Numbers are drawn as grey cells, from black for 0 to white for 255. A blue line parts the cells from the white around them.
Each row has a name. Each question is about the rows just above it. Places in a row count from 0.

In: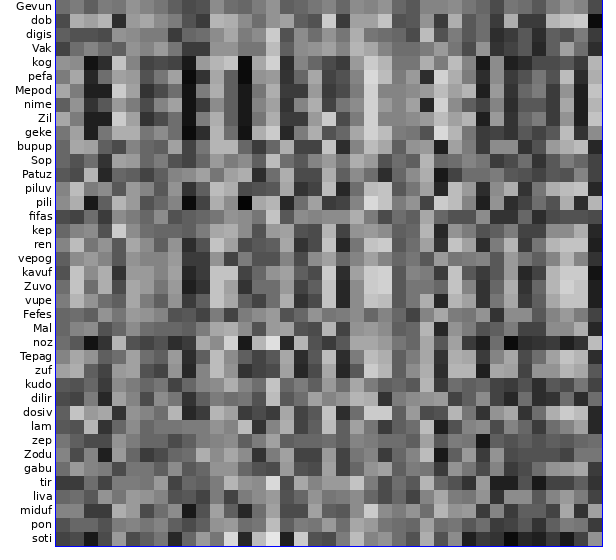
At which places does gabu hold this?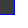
27 32 38
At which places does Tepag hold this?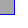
1 16 26 29 32
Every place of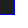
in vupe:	38
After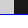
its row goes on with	[181 223  39 181  82  59  88 167 167 154 118 103 167  88 161  59  31 110
  11  45  51  59  31  51 188]

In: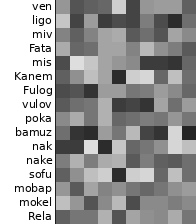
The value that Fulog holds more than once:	[156]
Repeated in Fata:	[164]
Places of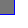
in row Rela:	1 2 9
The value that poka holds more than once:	[118]
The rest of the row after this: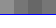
[144 156]

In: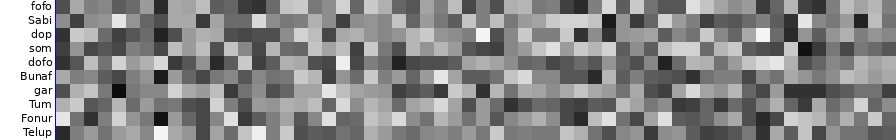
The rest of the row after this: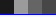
[120 135  86 135 114 120 202 182  64 148 107 202 127 155 101 155 230 163
  93  93 114 195 217 135 135  86  86  42 182  93 127  93  86  79  50 114
 127 127  71 135 114 169 148 120 141 189 176 155 169]
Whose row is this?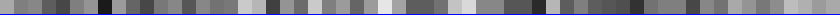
Bunaf
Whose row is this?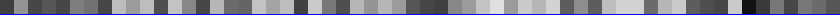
som
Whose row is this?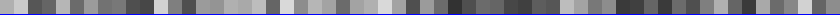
Tum
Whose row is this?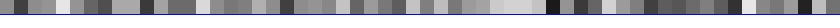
Sabi
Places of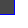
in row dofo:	19 21 25 35

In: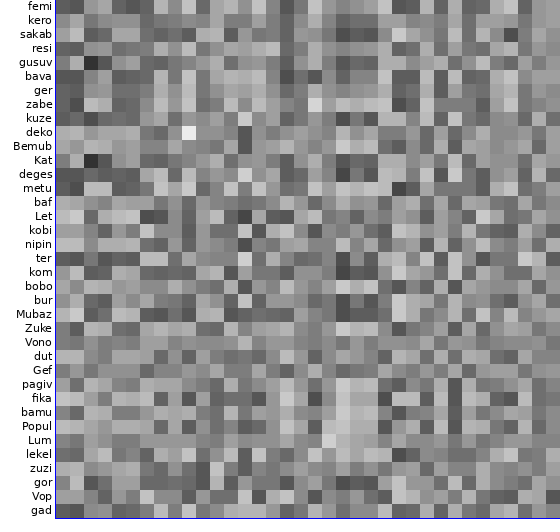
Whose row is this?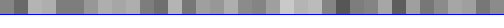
bamu
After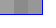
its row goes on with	[166 105 159]
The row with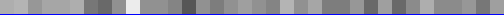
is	deko
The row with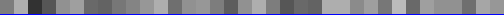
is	Kat
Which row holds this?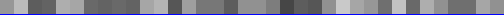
kom
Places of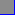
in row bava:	19 33

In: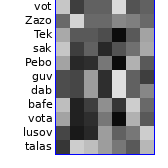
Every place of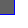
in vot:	2 3 6
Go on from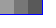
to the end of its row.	[183]
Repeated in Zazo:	[105]
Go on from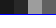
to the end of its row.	[119 205]
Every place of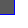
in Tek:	1 2 5

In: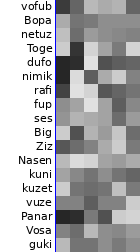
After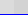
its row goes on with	[163 155 171]
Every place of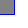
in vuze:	0 1 3 4
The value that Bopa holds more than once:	[142]
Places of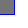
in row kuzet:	1 3
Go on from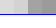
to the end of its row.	[171]
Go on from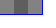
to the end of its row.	[130 204]
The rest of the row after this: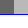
[171 179 101]

